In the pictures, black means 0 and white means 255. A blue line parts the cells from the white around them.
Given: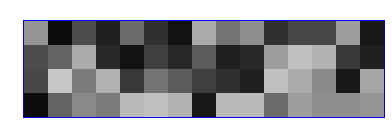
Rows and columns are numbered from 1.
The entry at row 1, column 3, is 77
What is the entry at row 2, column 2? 99
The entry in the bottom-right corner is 149
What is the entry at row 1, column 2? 12
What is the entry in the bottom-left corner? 12
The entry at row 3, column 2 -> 200
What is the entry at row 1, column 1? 149
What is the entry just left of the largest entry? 71
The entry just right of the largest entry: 123
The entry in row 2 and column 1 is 77
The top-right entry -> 24
